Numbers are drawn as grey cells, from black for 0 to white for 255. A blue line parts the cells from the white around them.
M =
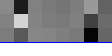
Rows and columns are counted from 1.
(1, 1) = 137
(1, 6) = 125
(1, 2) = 27
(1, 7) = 153
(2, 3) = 132
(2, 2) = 211
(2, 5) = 121

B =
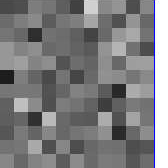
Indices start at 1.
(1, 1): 73
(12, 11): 109
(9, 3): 49
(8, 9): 96
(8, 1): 96
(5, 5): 83
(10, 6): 117
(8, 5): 124
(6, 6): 69
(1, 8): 136
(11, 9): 112
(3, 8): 105
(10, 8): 144
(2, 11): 104
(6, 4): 74
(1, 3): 125
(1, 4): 117
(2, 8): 109
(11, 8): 114
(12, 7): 106
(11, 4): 80
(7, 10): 171
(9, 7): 89
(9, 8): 172
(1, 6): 65
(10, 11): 141
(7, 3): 119
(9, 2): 102
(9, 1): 94
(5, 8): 142
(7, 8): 91
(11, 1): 115
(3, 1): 116
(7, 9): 41

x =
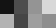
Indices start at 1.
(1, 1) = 19
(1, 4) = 216
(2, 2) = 69

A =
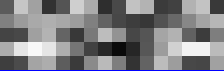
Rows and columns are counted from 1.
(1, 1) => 91
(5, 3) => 164
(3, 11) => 85
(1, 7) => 171
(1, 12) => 59
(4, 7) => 65
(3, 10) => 71
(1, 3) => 161
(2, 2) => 155
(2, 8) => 99
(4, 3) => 248
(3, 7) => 121
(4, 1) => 172
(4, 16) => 187
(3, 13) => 178
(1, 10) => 194
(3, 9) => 147
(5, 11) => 99
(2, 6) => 156
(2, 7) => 128
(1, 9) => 73
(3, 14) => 97
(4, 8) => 39
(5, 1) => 62

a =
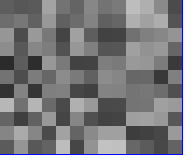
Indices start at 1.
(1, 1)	94
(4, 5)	82
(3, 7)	94
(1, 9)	122
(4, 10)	160
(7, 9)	130
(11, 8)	194
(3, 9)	67
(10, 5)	162
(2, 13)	84
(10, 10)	61
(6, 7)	97
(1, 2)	87
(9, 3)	97
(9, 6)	134
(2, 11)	161
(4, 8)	85
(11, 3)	88
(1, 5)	115
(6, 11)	104
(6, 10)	103
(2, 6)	108
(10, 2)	170
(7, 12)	109
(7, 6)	70
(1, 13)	75
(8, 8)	73
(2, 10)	175
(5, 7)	67
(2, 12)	173
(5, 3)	45
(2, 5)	96
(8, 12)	160
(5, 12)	124
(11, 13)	99
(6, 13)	128
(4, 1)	141

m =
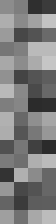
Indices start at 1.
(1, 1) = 140
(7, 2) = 137
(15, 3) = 93
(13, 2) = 176
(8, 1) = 126
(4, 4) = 186
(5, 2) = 140
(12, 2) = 111
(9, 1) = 177
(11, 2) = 119
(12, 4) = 187
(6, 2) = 68
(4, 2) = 127
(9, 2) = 104
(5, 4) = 198
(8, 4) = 45
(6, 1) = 145
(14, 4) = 103
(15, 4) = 94
